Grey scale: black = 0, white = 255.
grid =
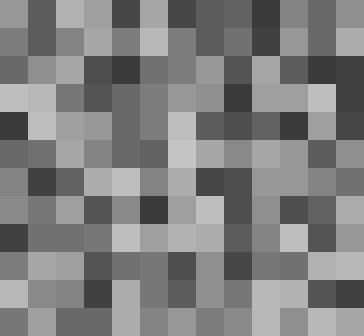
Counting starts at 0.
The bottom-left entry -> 119
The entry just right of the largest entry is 166
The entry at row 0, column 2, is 178
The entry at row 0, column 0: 151
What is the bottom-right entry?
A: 166
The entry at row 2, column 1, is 143
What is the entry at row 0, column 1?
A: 92
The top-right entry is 143
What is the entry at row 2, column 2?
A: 166
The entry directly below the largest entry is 172
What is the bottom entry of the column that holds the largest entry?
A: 151
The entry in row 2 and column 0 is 105
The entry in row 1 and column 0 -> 125
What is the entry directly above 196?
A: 190
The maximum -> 196

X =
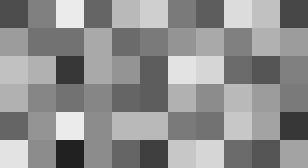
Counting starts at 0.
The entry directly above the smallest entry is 235
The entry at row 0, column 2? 235
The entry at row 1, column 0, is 156
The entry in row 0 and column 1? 128
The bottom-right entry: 163
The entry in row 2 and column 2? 55
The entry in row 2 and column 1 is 177
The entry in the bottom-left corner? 227
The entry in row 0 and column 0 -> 77
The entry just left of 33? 140
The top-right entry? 71
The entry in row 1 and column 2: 114
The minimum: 33

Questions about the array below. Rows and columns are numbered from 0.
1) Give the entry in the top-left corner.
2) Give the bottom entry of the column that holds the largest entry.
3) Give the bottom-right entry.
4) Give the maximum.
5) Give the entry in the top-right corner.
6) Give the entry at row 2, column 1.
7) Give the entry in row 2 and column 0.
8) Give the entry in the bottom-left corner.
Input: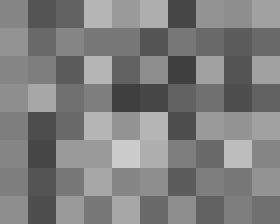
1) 134
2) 167
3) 112
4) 204
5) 161
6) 126
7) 134
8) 142

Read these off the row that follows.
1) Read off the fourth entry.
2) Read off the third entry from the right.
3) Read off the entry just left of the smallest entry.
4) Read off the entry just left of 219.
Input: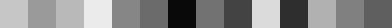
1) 235
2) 177
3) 107
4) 67

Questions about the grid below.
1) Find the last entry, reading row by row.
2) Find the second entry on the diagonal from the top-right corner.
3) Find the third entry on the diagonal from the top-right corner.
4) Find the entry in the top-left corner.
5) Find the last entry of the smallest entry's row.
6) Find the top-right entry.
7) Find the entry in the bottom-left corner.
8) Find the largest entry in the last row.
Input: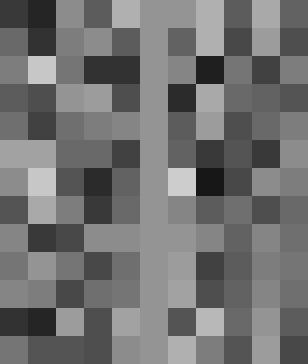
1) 72
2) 156
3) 117
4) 57
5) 125
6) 98
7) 117
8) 176

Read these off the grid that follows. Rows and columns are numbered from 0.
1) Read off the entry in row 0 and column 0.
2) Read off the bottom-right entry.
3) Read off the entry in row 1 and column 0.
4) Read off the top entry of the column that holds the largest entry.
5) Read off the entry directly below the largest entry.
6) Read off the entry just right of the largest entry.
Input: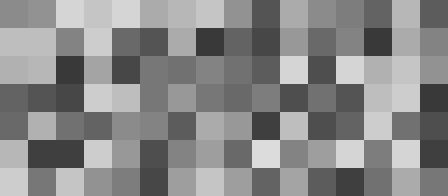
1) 139
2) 119
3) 190
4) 84
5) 99
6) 131

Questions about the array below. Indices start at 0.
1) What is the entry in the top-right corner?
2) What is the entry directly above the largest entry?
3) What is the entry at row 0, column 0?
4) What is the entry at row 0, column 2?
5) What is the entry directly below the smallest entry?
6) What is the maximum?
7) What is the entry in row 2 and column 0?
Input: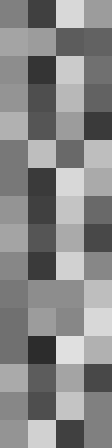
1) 156
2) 135
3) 128
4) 216
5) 92
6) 224
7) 141
